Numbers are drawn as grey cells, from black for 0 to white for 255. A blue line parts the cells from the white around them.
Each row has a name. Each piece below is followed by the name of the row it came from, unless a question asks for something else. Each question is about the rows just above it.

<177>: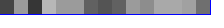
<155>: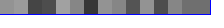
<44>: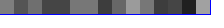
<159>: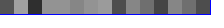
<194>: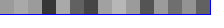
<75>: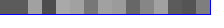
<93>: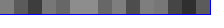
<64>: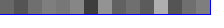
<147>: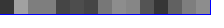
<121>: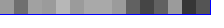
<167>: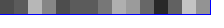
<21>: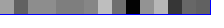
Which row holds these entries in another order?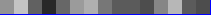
<167>
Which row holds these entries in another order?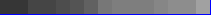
<147>
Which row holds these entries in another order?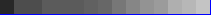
<167>
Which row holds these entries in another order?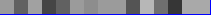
<177>
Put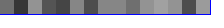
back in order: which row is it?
<155>
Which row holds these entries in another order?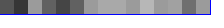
<121>
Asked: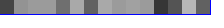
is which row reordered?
<194>

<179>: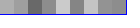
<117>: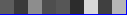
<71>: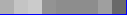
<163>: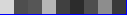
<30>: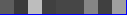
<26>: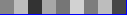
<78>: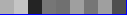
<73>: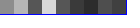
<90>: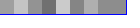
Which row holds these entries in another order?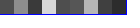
<163>
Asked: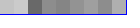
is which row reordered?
<179>
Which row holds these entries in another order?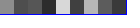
<117>
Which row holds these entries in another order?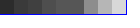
<73>
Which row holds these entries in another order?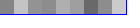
<179>

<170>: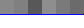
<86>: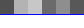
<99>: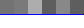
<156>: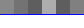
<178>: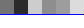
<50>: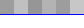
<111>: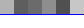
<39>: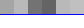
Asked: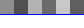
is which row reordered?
<111>
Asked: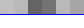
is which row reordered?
<39>
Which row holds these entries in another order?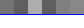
<156>
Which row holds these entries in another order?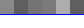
<99>
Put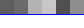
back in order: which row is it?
<111>
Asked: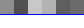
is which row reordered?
<111>

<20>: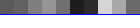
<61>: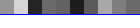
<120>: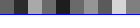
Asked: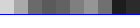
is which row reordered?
<20>
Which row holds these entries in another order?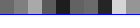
<61>
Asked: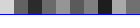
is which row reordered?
<20>
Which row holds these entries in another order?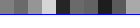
<61>
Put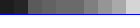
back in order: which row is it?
<61>
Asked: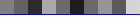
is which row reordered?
<120>
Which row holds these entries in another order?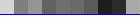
<20>

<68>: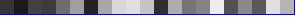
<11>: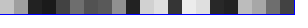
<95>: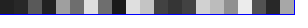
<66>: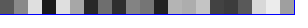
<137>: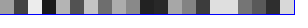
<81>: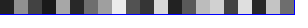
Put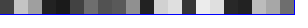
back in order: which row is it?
<11>
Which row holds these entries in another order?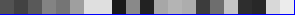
<137>
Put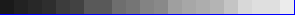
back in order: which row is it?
<66>
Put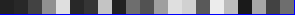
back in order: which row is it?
<95>
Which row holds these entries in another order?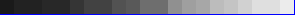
<95>
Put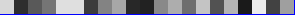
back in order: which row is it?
<137>
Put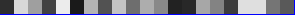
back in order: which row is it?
<137>

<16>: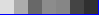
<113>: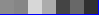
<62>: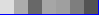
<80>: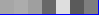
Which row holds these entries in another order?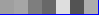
<62>
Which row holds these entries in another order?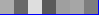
<80>
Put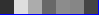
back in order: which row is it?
<16>

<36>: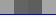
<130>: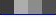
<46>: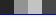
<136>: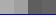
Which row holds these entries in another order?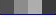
<130>
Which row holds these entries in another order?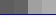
<136>
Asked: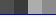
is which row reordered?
<130>
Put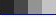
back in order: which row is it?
<46>
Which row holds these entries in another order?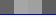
<36>

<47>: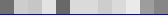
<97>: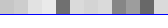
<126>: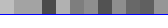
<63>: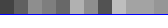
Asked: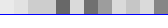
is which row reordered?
<47>
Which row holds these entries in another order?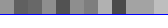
<126>
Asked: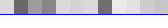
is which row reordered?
<97>
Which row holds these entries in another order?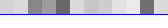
<97>

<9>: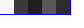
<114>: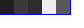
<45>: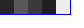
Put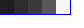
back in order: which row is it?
<9>
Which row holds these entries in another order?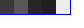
<45>
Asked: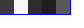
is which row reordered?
<9>
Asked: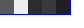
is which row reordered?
<114>
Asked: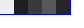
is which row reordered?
<45>
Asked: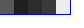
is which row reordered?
<114>
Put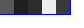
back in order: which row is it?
<114>

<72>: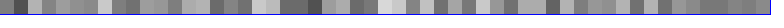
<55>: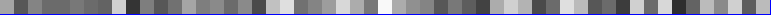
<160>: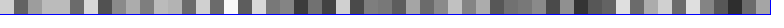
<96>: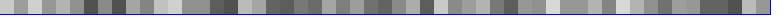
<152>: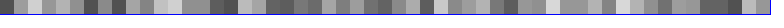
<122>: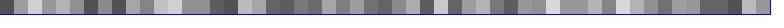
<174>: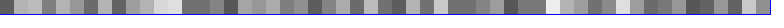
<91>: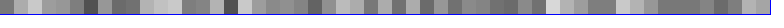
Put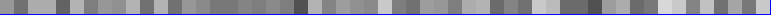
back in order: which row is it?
<72>
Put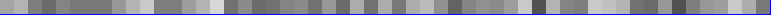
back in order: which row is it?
<91>
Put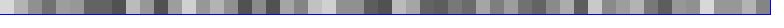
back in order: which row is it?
<152>
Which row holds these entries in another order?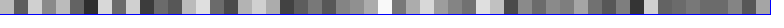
<55>
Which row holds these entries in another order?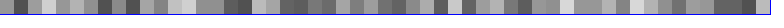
<122>

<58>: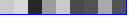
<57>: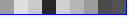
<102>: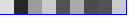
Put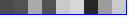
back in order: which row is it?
<58>
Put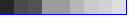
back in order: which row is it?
<57>
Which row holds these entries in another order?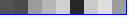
<57>
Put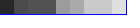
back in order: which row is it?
<102>
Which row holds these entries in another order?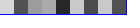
<58>
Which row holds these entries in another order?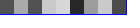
<58>
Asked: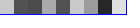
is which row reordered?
<102>

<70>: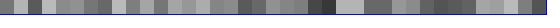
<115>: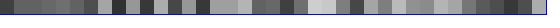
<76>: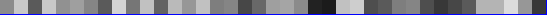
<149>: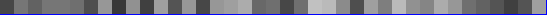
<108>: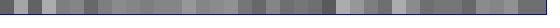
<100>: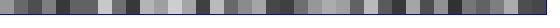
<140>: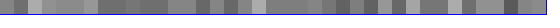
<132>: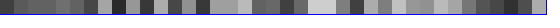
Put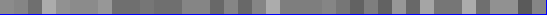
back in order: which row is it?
<140>
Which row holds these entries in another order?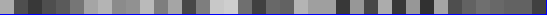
<115>
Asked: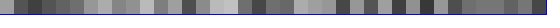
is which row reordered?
<149>
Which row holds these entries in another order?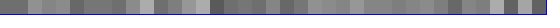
<108>
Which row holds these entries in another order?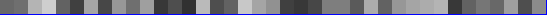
<115>

